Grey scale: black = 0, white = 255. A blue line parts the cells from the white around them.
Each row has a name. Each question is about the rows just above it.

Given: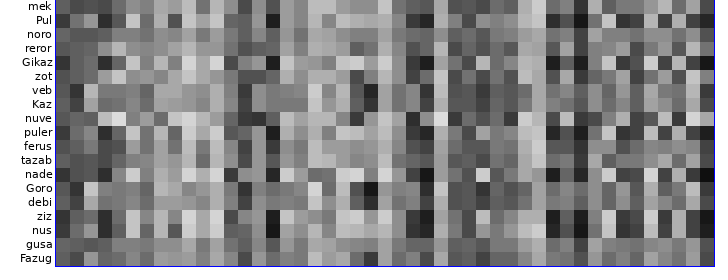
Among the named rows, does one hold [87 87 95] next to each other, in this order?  yes
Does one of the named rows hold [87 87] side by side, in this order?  yes
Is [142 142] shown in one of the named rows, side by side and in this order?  yes
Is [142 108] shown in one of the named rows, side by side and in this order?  yes
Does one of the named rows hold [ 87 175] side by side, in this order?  yes
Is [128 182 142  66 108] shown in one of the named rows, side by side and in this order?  yes

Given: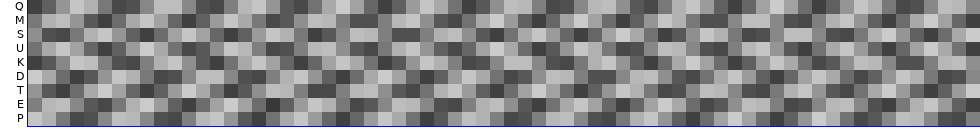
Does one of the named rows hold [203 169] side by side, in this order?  yes
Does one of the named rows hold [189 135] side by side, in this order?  yes
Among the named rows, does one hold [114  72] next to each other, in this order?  yes

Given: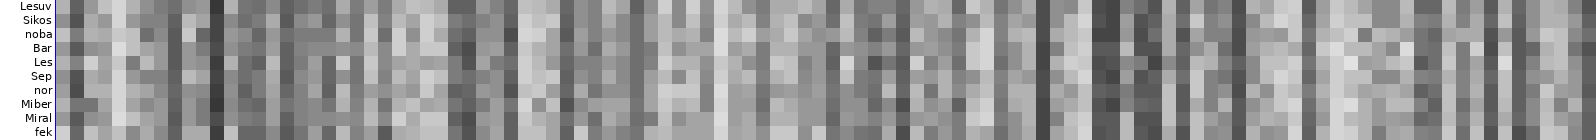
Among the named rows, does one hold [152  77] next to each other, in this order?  yes
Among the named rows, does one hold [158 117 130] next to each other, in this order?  yes
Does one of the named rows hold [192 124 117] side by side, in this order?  yes
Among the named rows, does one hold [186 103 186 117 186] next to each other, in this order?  no
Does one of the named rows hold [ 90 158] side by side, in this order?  yes
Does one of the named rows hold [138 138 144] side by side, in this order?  yes

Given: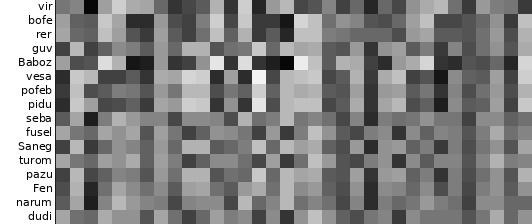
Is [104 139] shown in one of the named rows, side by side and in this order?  yes
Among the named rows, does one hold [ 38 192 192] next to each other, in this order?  yes
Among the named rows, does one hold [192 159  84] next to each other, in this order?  yes
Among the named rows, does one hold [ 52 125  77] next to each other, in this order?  yes
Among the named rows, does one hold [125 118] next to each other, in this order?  yes
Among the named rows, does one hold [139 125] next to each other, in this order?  yes
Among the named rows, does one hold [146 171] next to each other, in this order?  yes

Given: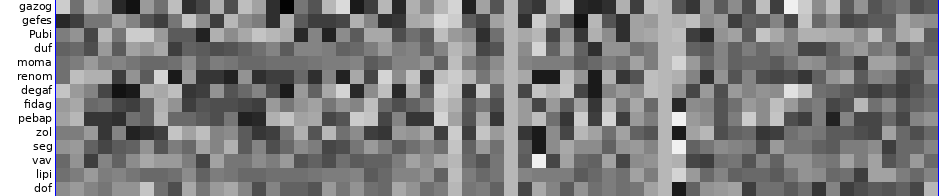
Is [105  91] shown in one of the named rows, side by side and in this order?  yes
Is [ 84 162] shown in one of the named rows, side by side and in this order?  no
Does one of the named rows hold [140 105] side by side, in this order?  yes
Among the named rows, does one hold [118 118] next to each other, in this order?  yes

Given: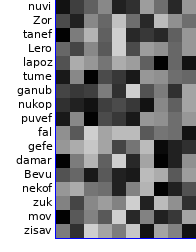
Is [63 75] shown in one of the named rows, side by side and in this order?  yes
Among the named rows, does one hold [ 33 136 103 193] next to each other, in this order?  yes

